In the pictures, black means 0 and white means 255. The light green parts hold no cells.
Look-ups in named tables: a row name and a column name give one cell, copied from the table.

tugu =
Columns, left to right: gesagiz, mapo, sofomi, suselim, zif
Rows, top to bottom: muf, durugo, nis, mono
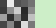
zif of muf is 114
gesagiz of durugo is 58
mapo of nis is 46
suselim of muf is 94
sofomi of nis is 137
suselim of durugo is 40

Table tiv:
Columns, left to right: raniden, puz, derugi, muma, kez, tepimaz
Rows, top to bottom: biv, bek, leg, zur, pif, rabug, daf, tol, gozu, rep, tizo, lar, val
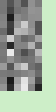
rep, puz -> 85
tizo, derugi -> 123
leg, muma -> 127
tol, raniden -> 122
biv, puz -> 84
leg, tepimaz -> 144
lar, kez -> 158
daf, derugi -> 132
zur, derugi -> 152
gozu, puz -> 145
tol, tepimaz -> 184
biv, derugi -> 121
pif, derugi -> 183
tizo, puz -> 118
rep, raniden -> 154
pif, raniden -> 108

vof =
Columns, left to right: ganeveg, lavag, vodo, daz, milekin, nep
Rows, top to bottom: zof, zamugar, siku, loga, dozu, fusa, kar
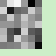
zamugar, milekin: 204
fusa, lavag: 86
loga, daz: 180
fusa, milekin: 124
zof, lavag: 228
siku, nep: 132
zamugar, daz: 113
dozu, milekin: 91
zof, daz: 154
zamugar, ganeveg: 212
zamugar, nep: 146
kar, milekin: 155
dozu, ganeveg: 180
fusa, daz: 153
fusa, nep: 67
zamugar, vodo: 102
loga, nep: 203
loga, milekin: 158
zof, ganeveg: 143

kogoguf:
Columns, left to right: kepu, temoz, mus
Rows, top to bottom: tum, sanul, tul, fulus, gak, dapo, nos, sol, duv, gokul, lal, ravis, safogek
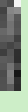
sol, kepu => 62
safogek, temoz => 94
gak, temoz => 117
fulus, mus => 84
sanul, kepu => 67
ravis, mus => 47
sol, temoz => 85
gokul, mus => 75
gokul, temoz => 115
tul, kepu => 78
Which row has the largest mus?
tum

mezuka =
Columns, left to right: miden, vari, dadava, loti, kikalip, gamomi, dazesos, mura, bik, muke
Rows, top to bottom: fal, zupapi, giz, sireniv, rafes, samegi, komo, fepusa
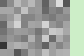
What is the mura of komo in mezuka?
159
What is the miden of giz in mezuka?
139
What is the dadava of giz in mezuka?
187
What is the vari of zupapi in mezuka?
167
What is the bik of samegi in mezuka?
171
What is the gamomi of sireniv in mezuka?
161
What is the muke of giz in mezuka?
138
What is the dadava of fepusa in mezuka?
87
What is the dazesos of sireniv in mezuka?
211
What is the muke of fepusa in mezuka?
178
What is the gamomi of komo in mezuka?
133
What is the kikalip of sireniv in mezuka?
165
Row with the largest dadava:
sireniv

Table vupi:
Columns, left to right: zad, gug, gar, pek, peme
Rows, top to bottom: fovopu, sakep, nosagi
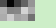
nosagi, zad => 172
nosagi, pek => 171
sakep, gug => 131
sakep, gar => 134
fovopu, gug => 5
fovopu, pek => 99
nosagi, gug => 205
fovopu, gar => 61
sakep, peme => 171
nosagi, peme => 114
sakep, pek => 211

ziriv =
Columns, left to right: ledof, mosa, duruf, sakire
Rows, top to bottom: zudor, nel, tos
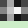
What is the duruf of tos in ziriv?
18
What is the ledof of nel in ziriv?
134
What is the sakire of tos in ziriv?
47
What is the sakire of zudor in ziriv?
70
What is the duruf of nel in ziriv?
246
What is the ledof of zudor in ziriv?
73
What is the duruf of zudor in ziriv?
24
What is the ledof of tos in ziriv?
50
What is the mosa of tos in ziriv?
166
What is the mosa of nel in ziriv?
197
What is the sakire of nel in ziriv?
137
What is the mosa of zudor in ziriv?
168
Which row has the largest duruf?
nel

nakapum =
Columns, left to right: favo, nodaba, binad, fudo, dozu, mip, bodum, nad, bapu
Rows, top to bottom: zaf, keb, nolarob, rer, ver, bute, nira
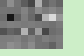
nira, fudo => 123
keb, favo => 117
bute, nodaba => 126
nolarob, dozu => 105
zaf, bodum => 97
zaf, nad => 114
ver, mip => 157
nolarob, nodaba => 22
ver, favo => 82
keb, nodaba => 115
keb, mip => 139
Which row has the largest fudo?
ver

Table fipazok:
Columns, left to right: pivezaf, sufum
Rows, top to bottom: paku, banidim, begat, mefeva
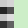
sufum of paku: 213
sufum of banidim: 80
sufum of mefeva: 98
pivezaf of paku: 204
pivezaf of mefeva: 52
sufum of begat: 222
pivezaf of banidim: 37
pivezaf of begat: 196

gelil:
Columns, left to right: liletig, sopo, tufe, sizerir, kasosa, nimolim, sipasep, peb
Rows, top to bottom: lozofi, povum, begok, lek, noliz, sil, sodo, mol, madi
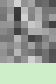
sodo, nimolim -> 113
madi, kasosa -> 207
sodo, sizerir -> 123
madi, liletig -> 152
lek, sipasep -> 105
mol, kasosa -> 118
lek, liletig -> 148
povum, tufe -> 58
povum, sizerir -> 188
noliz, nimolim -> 173
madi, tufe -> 121
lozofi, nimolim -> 100
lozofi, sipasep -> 108

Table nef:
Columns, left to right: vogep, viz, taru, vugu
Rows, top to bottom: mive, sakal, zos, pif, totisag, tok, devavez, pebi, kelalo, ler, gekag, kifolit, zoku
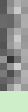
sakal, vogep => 88
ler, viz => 149
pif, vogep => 106
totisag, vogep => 88
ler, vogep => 98
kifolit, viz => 110
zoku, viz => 153
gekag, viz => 79
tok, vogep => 89

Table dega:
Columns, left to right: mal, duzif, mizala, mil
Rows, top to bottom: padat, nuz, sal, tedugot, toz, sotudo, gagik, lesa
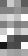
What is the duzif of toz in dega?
254
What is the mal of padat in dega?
108
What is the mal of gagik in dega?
23
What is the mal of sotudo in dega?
252
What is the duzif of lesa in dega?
164
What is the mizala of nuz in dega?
144
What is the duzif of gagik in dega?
75
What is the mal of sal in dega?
201
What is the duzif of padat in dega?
203
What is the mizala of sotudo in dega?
69
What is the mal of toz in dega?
203
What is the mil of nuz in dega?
129

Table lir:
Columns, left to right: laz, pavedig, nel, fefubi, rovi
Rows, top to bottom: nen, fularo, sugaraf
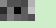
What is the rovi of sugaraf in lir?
81
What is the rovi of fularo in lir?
195
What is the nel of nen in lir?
82
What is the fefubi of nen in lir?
73
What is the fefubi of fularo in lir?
93
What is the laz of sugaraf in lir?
77
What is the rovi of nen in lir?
178
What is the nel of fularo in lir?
6
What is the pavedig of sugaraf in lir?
125
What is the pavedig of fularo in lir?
120
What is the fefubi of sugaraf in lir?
95
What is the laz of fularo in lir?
42
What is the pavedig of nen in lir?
82
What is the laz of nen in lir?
134
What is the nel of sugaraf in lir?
103

